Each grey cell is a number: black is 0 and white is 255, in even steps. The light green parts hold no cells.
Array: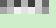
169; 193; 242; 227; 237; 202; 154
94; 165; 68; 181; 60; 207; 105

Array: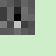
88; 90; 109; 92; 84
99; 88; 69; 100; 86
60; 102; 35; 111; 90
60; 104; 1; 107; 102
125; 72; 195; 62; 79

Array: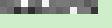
117; 106; 46; 96; 44; 82; 106; 113; 99; 109; 240; 121; 123; 54
106; 114; 131; 249; 119; 104; 243; 116; 122; 121; 112; 117; 92; 109

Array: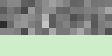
133; 134; 126; 76; 160; 119; 107; 169; 120; 119; 142; 166; 127; 99; 125; 81
120; 135; 136; 96; 90; 122; 140; 159; 145; 129; 100; 103; 138; 115; 117; 121
90; 119; 104; 72; 152; 117; 142; 141; 104; 101; 120; 118; 127; 125; 138; 166
115; 122; 135; 148; 138; 126; 177; 93; 125; 121; 80; 96; 119; 92; 130; 106
44; 106; 145; 152; 127; 115; 197; 92; 117; 130; 102; 119; 155; 88; 123; 132

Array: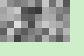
133; 162; 64; 117; 136; 100; 176; 130; 91; 151
188; 140; 123; 134; 160; 108; 198; 114; 183; 87
162; 183; 201; 82; 66; 56; 170; 156; 133; 119
170; 179; 162; 98; 93; 138; 171; 169; 118; 150
140; 109; 223; 154; 76; 168; 199; 178; 170; 144
95; 198; 117; 91; 123; 138; 104; 195; 128; 181

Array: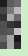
77; 166; 46
29; 93; 107
70; 122; 184
50; 171; 105
80; 54; 43
82; 87; 193
103; 164; 24
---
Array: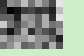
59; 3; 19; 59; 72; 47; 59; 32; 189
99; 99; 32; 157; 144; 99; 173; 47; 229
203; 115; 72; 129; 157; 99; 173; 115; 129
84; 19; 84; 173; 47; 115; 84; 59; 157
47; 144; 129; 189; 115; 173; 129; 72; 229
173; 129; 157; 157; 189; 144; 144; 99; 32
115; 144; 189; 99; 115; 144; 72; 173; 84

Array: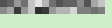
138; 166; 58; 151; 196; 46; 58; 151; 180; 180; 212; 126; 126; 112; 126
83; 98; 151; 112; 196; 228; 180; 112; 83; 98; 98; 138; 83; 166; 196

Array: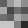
170; 71; 111; 83
199; 199; 126; 41
111; 96; 170; 141
96; 155; 186; 141

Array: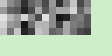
152; 100; 88; 35; 74; 167; 88; 140; 167; 167; 212; 100; 152
196; 140; 113; 48; 100; 125; 74; 152; 48; 125; 196; 74; 125
212; 152; 140; 22; 113; 180; 180; 140; 62; 167; 125; 113; 88
225; 180; 152; 212; 140; 74; 225; 140; 22; 35; 113; 125; 88
196; 113; 196; 35; 62; 196; 180; 100; 113; 167; 113; 74; 62

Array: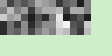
44; 113; 58; 141; 44; 97; 141; 141; 218; 244; 85; 70; 203
44; 113; 97; 141; 70; 127; 157; 127; 203; 187; 97; 58; 187
157; 70; 113; 85; 113; 172; 157; 141; 58; 97; 113; 30; 127
127; 187; 127; 157; 58; 141; 172; 172; 187; 70; 172; 172; 127
203; 157; 172; 85; 30; 85; 44; 127; 230; 30; 58; 85; 30

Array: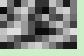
209; 109; 26; 139; 194; 52; 52; 194; 139; 26; 123
181; 139; 83; 40; 40; 83; 123; 181; 194; 154; 96
26; 40; 96; 154; 194; 209; 168; 123; 67; 26; 26
154; 52; 123; 168; 52; 96; 181; 83; 67; 168; 109
11; 96; 181; 209; 123; 40; 11; 96; 194; 209; 123
67; 139; 194; 154; 83; 40; 67; 154; 194; 139; 67
194; 222; 222; 154; 83; 11; 11; 40; 109; 181; 222

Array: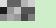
221; 99; 99; 180; 206
137; 168; 152; 72; 125
28; 152; 194; 85; 85

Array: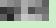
51; 67; 95; 171; 79; 111; 111
156; 140; 127; 171; 156; 140; 95
95; 38; 140; 197; 185; 171; 127
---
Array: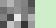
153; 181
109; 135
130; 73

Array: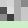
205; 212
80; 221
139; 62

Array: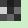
63; 29
209; 44
77; 101

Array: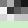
124; 177
247; 52
214; 234

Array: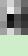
175; 212
163; 237
163; 13

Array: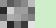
144; 91
41; 208
109; 172

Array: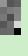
148; 86
109; 124
121; 77

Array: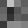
82; 193
101; 39
109; 51
